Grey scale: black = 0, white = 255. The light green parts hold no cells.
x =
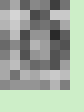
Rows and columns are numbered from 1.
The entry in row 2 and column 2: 213
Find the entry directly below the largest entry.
201
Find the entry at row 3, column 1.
180
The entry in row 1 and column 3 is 94
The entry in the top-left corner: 126
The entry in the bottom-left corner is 136
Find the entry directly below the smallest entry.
94
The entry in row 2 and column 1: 189
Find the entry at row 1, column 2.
168
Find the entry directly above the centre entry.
148
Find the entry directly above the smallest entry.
94
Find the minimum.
41
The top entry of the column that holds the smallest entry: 62
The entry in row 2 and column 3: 189
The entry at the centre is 180
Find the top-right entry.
115
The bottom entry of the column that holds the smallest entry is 180
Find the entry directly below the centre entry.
148

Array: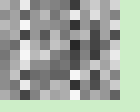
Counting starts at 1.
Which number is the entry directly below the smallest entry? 69
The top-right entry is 212
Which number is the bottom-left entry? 173
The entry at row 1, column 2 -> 151
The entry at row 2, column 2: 163
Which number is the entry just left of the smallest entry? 173
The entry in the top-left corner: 185
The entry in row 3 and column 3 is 246
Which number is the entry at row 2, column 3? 98
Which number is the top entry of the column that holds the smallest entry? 59
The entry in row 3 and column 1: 185
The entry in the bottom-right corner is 98
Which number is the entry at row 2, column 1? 141
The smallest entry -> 39
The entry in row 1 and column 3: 234
